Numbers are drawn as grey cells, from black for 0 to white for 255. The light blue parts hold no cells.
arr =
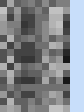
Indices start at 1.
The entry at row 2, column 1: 193
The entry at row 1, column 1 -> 82
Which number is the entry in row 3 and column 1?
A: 167
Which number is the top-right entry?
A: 126
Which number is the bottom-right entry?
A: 167
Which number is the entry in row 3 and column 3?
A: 138
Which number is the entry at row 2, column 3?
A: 152
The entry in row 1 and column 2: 167
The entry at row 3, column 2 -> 67
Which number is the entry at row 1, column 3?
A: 97
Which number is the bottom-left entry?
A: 152

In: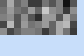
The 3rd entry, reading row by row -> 101
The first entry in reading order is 101
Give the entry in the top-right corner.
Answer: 85
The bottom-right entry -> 58
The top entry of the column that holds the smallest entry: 18
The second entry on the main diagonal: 154
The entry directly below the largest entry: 154
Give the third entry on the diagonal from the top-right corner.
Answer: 85
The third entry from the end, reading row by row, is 169
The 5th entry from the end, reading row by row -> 58
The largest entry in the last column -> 142
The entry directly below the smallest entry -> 58
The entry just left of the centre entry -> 85
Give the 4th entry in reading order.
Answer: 128

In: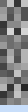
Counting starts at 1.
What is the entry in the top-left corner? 109
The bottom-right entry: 153
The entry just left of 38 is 180
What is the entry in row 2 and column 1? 153
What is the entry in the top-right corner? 195
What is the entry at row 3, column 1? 165
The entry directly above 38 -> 123
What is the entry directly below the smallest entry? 137
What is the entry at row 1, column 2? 195
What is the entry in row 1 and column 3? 53
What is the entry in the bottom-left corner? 94
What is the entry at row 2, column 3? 137

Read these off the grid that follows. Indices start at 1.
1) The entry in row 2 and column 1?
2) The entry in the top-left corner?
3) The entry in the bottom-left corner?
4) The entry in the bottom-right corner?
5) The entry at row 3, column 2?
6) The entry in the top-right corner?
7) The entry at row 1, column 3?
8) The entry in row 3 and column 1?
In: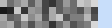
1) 25
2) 184
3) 153
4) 215
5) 95
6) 215
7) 140
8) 169

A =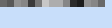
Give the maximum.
199
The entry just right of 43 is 28
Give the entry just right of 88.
146
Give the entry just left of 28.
43
